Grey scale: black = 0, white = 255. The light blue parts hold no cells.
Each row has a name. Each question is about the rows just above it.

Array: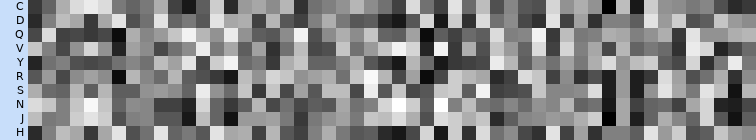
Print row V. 197	128	72	146	213	146	36	161	140	72	113	140	235	121	167	94	161	49	113	189	72	80	197	113	154	197	242	213	36	242	57	174	80	197	154	100	219	65	213	128	167	72	182	100	121	107	49	235	213	36	72	107
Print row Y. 36	113	128	80	72	80	113	134	113	189	161	227	72	205	242	107	121	57	174	197	100	100	128	174	87	57	24	182	107	24	57	65	72	235	182	94	146	113	161	121	174	219	146	189	205	94	72	213	49	121	235	121
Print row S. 174	107	100	182	94	182	94	94	146	154	140	100	235	146	107	197	57	197	72	161	87	189	189	72	235	87	197	72	87	197	205	94	242	65	72	80	197	134	134	140	219	30	154	30	146	227	167	121	227	189	18	182

